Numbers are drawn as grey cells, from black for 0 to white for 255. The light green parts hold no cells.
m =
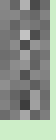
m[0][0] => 136
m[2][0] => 128
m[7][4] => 130
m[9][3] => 157
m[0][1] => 102
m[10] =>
[130, 110, 61, 160, 113]
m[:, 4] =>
[107, 130, 107, 115, 134, 117, 135, 130, 120, 108, 113, 125]
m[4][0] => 117
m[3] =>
[118, 112, 194, 77, 115]
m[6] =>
[115, 140, 147, 99, 135]
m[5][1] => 115
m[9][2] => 81
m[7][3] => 136
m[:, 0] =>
[136, 133, 128, 118, 117, 110, 115, 128, 143, 123, 130, 108]
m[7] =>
[128, 135, 82, 136, 130]
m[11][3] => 100

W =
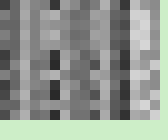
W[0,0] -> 62
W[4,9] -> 145
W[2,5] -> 145
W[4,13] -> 196
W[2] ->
[102, 101, 157, 130, 152, 145, 141, 119, 121, 143, 158, 91, 75, 195, 213, 154]
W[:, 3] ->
[133, 128, 130, 128, 130, 132, 112, 128, 133, 113, 130, 110]
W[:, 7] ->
[137, 109, 119, 109, 117, 136, 116, 108, 137, 116, 119, 114]
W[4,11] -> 90
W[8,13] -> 190
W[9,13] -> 176
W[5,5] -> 51
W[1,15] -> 144
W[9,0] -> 71
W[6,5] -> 42
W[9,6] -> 174
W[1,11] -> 100
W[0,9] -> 123
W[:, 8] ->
[102, 113, 121, 112, 121, 100, 110, 110, 101, 109, 121, 114]
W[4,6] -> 140
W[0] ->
[62, 103, 160, 133, 126, 54, 158, 137, 102, 123, 176, 114, 56, 189, 151, 139]
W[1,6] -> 133
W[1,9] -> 159
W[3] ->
[126, 104, 169, 128, 164, 177, 132, 109, 112, 160, 155, 101, 92, 210, 205, 144]
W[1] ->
[125, 104, 168, 128, 164, 176, 133, 109, 113, 159, 154, 100, 91, 209, 206, 144]
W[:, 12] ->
[56, 91, 75, 92, 77, 57, 52, 93, 56, 52, 75, 50]

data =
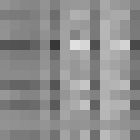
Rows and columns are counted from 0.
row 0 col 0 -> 148
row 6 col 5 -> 124
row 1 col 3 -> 127
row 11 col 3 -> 135
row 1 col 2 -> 121
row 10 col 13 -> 95
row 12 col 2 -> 143
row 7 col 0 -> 139
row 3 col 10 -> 182
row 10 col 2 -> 104
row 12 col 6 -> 150
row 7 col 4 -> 156
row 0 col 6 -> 150
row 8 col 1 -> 100
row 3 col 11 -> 161
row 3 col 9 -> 122
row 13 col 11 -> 167
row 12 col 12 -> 146
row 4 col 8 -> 214
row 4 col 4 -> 132
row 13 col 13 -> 111
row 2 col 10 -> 182
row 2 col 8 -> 153
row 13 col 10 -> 186
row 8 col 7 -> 183
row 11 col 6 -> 165
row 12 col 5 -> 139
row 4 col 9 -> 79
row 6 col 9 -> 124
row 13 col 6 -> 163
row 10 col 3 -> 107
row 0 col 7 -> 152
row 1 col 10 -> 164
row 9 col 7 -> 163
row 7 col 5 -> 123
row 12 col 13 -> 141
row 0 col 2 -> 135
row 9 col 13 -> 133
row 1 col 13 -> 116

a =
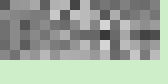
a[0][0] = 85
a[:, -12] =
[95, 124, 139, 117, 146, 183]
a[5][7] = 171
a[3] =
[113, 138, 115, 137, 117, 147, 173, 114, 103, 103, 56, 106, 167, 101, 67, 77]
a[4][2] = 92
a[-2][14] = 136
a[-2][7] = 148
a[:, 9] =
[103, 171, 132, 103, 132, 152]
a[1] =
[142, 134, 130, 124, 124, 200, 90, 194, 186, 171, 87, 173, 109, 120, 136, 117]
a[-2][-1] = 156
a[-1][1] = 114
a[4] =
[106, 138, 92, 130, 146, 124, 117, 148, 186, 132, 212, 98, 187, 168, 136, 156]
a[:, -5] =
[106, 173, 114, 106, 98, 106]
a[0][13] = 111
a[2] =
[113, 138, 85, 124, 139, 116, 108, 137, 186, 132, 212, 114, 196, 158, 142, 156]
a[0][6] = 182
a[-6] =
[85, 150, 152, 168, 95, 177, 182, 68, 186, 103, 118, 106, 128, 111, 108, 127]
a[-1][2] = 160
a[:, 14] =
[108, 136, 142, 67, 136, 122]
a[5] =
[135, 114, 160, 149, 183, 147, 173, 171, 169, 152, 181, 106, 128, 197, 122, 186]
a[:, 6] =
[182, 90, 108, 173, 117, 173]

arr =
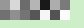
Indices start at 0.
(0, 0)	151
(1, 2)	116
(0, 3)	181
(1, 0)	113

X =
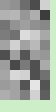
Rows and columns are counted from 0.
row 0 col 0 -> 153
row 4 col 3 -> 185
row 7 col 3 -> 80
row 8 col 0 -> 155
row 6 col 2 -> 122
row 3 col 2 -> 220
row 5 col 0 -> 79
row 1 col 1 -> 182
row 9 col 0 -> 173
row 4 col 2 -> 162
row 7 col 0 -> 166
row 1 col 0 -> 178
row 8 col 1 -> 163
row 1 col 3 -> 174

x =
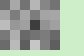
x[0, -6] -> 112
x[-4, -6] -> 166
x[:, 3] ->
[182, 125, 61, 115, 198]
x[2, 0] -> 188
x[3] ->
[121, 174, 105, 115, 124, 105]
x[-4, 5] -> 166
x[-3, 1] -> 151
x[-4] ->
[166, 125, 166, 125, 164, 166]
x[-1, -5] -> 186
